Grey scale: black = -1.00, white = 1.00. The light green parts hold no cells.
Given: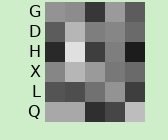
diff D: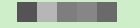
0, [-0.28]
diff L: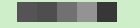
4, [-0.51]
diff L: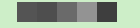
2, [-0.11]
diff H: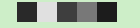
3, [-0.01]
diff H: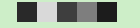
1, [0.76]
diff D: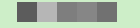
4, [-0.17]

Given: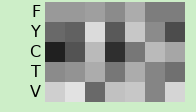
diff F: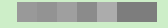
1, [0.20]
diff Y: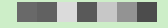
5, [0.09]
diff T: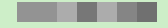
0, [0.09]
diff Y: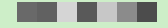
2, [0.72]
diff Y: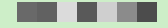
4, [0.56]
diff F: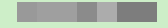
1, [0.20]

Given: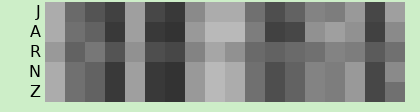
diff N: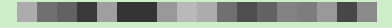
5, [-0.55]
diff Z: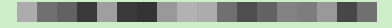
8, [0.45]
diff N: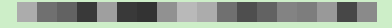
7, [0.20]
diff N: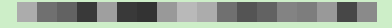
11, [-0.39]
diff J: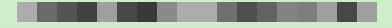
15, [0.20]
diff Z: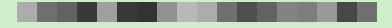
7, [0.20]
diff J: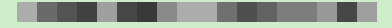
13, [0.03]

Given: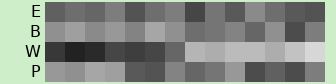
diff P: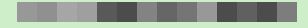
5, [-0.35]
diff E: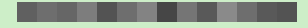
6, [-0.02]
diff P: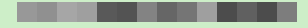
9, [0.19]
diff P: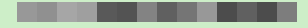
7, [-0.20]
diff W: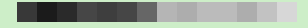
1, [-0.73]
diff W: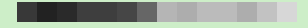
3, [-0.45]

